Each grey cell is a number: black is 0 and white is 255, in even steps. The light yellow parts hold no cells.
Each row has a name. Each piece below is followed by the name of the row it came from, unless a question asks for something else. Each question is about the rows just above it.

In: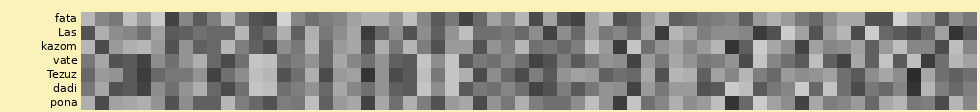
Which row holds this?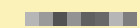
kazom
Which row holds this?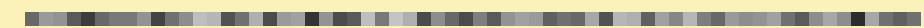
Tezuz
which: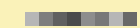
kazom

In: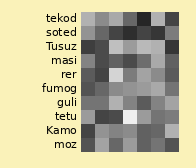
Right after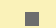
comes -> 169
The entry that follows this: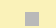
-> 177
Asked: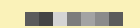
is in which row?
rer
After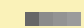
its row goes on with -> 169; 116
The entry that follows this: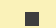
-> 75
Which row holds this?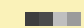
Tusuz

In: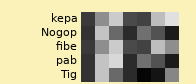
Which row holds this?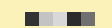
pab
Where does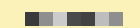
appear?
fibe

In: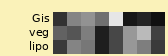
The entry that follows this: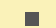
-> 126
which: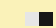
Gis
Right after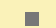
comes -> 30
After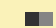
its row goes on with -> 146; 112; 230; 23; 36; 16
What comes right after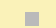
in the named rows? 65
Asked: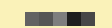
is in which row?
veg

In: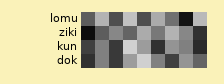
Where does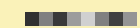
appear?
dok
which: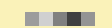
dok
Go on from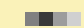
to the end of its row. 128; 64; 148; 100
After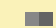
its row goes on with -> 171; 120; 179; 135; 49
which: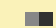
ziki

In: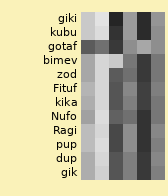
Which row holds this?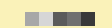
zod
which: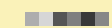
dup
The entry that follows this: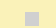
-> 85
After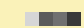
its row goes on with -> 119

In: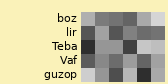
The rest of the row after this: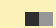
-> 150; 65; 198; 190
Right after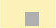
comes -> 123
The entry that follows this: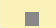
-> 108
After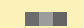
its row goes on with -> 162
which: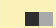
guzop
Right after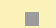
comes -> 100
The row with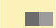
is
Vaf

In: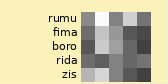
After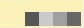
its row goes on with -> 65
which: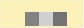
rumu
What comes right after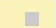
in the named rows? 159
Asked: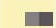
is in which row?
zis
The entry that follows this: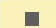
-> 130

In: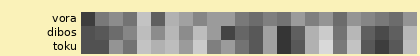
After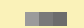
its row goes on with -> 127; 115; 155; 127; 148; 108; 148; 134; 121; 108; 148
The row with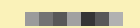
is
toku
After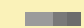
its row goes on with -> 127; 115; 155; 127; 148; 108; 148; 134; 121; 108; 148
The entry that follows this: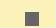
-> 88
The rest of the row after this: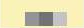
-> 177; 189; 155; 203; 127; 155; 115; 88; 161; 53; 88; 177; 217; 121; 195; 88; 61; 88; 189
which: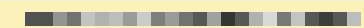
toku
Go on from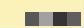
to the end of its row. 177; 203; 115; 183; 95; 74; 95; 183

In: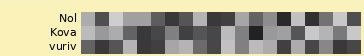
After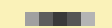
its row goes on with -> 57; 64; 166; 99; 141; 41; 193; 49; 114; 200; 79
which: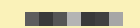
Nol
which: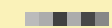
vuriv
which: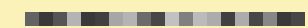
vuriv
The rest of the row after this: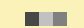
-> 187; 172; 64; 172; 71; 135; 57; 71
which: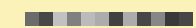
vuriv

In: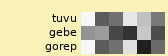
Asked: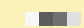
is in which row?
gorep
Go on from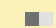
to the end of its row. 32; 107

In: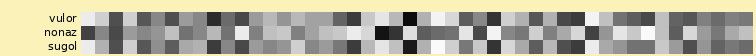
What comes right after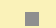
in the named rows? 93
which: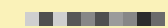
vulor
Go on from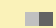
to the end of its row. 87; 128; 107; 128; 120
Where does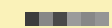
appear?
sugol
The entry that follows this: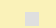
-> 93

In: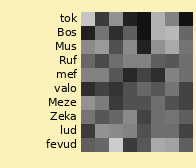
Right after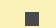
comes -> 110
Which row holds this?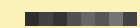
valo
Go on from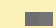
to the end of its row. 95
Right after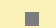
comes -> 59
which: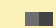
lud

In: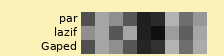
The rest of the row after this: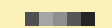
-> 50; 179; 111; 171
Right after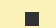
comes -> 179
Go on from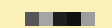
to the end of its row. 95; 165
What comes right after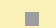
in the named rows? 95
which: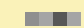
lazif
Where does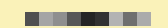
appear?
Gaped

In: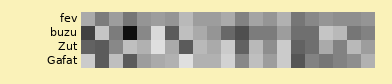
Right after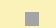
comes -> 149
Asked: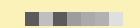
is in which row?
Gafat

